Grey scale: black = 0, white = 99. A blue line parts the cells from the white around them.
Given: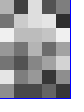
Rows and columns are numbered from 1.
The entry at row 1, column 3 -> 86
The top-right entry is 49
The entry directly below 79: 73
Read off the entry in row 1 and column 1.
70
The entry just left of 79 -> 45
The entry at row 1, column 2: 25
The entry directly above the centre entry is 73
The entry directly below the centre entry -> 52

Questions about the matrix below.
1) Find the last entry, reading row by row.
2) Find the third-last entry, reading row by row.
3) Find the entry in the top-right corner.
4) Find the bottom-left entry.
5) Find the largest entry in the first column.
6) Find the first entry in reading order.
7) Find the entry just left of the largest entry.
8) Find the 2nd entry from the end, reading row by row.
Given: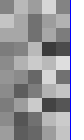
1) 76
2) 40
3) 51
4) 61
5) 76
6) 51
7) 72
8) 61
